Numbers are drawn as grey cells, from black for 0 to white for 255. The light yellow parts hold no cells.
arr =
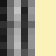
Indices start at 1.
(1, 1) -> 20
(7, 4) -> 58
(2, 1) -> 40
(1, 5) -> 134
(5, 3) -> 174
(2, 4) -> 33
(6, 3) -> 181
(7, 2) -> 120
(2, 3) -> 195
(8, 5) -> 125
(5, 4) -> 40
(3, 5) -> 144
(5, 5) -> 141

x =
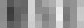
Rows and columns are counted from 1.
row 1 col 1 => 140
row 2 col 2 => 60
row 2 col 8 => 161
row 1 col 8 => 175
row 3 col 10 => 118
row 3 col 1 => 140
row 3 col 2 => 64
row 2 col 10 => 123
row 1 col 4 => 103
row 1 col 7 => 164
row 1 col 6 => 136
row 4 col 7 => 141
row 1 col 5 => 212
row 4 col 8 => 154

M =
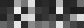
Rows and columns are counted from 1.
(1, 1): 38
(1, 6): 36
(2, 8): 30
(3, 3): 34
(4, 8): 93
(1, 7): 42
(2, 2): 59
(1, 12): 111
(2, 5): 155
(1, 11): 42
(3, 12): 223
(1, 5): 224
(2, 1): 46
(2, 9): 234
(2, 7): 51
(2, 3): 237

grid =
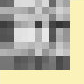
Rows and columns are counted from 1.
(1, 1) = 102
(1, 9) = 185
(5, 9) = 177
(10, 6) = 80
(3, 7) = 196
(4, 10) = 64
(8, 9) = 209
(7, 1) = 137
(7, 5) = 182
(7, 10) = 174
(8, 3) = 171
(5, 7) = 231
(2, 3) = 177
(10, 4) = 98
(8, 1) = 178
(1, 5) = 219
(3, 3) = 204
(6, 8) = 83
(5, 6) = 181
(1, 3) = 217
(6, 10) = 149
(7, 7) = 183
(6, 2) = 84
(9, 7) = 99
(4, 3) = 156
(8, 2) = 172

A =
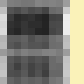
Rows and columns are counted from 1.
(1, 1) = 161
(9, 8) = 107
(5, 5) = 50
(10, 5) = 67
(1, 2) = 126
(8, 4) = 128
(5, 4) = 54
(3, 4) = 47
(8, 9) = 124
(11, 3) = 76
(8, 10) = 156
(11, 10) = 200
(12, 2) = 99
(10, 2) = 83
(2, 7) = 68
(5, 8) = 69
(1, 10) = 156
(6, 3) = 91
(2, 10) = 202
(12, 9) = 121
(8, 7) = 130
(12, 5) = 95
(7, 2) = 88
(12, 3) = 89
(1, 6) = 132
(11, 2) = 79
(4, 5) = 45
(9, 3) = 77
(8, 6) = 122
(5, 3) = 38
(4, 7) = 36
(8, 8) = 132

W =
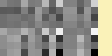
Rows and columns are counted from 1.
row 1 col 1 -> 135
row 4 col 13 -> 133
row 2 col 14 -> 102
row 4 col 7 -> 121
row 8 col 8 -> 180
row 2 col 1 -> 90
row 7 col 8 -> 159
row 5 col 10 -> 122
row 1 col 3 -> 115
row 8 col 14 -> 2
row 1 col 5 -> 122
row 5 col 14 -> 244
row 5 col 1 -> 167
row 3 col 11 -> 143
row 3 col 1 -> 111
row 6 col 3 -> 167
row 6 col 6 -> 132
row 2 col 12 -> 84
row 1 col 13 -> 127
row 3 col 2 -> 119
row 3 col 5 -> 115
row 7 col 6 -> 129
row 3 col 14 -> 68
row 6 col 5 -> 157
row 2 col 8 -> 82
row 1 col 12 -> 100
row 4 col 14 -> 108
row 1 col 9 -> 206
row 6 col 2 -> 161
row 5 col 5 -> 154
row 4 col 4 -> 124
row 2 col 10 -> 148

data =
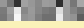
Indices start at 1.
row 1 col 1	151
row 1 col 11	119
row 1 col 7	156
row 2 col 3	233
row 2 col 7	122
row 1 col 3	50
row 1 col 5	151
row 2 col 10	155
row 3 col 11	147
